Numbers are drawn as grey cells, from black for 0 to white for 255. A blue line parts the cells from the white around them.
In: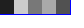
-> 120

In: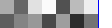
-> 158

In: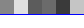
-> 107

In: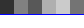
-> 175

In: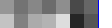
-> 221

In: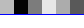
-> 231
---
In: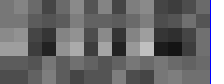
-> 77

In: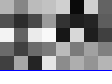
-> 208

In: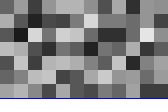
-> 149

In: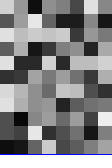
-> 224

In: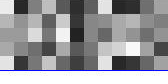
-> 111

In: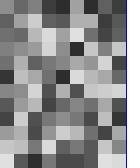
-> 96

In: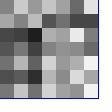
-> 105

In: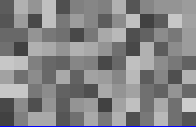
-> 148

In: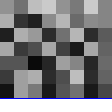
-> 202
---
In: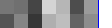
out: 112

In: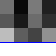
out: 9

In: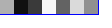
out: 16

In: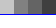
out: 129

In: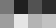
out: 31

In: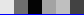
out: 110

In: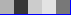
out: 54
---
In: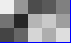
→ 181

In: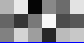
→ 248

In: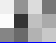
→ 52

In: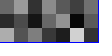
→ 147

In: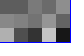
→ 115

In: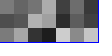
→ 44

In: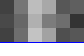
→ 124

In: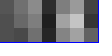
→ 162
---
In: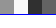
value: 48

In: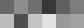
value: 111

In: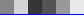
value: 52

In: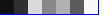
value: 218

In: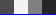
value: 128

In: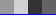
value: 51

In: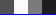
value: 123

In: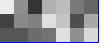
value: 52

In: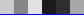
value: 226
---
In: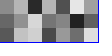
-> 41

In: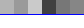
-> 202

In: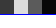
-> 91

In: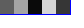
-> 10

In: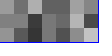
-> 175

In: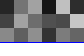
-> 162

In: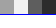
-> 94

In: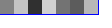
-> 48

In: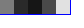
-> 22
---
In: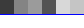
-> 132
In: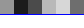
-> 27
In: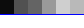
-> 81
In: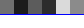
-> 28
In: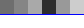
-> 133
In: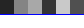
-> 132
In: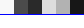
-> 75
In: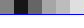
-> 22
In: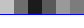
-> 109
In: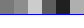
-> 141
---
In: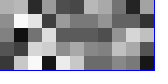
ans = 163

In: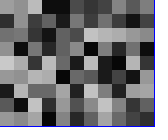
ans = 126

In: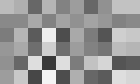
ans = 194

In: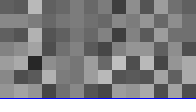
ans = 96

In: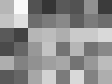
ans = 59
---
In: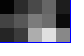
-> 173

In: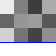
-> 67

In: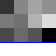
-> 84

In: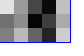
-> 100

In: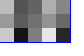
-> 126

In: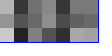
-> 128

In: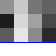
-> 139

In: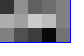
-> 60
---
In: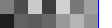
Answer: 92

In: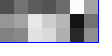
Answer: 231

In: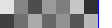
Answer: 170

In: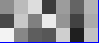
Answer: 128

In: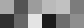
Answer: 228

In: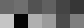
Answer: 176
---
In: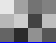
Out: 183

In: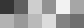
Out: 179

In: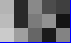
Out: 187

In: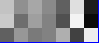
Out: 202

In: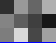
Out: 132

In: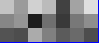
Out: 134

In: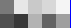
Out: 80
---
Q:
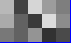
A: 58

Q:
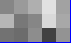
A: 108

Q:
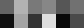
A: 16

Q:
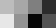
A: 44

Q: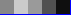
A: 81

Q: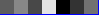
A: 51

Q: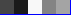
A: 69

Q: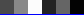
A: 35
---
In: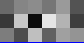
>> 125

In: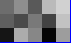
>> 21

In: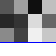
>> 138

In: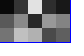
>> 116

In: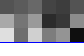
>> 223

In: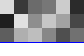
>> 94

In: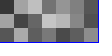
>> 86

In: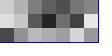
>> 73
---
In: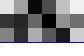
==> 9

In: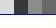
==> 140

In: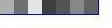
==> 227

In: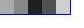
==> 31

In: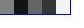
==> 101

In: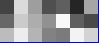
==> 158

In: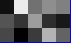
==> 113

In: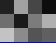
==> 70
